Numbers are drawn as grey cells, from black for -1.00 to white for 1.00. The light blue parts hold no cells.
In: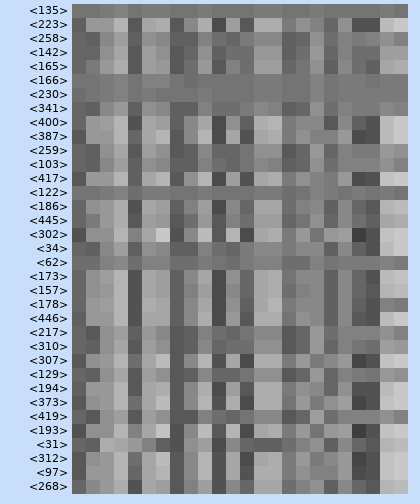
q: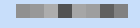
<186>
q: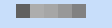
<31>
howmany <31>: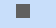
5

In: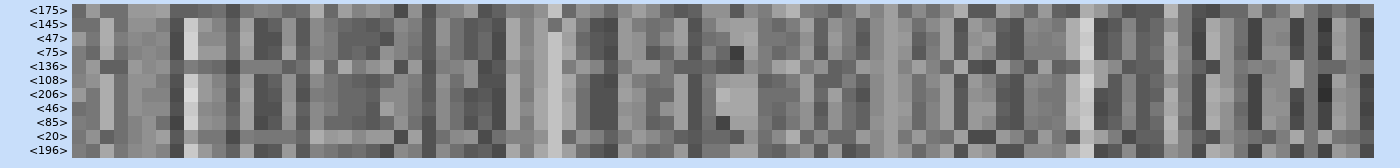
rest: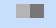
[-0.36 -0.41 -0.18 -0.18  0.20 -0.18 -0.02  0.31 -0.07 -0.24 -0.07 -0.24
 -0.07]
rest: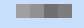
[ 0.25 -0.30  0.14  0.08 -0.30 -0.36  0.03 -0.07 -0.07  0.36  0.58 -0.36
 -0.30  0.03 -0.30 -0.24  0.36 -0.07 -0.41  0.36  0.25 -0.07 -0.47  0.14
  0.08 -0.41 -0.07 -0.63  0.14  0.08 -0.41]
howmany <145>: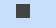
3
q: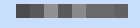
<85>

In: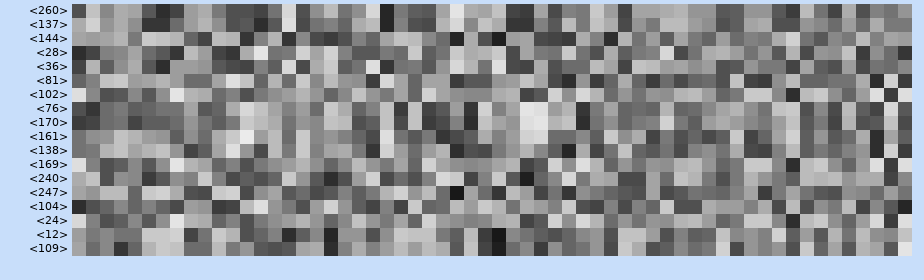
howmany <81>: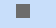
5
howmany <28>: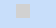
2
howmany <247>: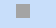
6
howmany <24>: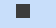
1
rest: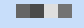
[-0.31 -0.05 -0.58 -0.42 -0.26  0.35  0.01  0.23  0.64  0.69 -0.15 -0.15
  0.07 -0.26  0.58  0.12  0.35 -0.47 -0.05 -0.37 -0.21 -0.42 -0.26  0.58
 -0.47 -0.21  0.29  0.64 -0.26  0.17 -0.31 -0.15  0.35 -0.64  0.29 -0.26]

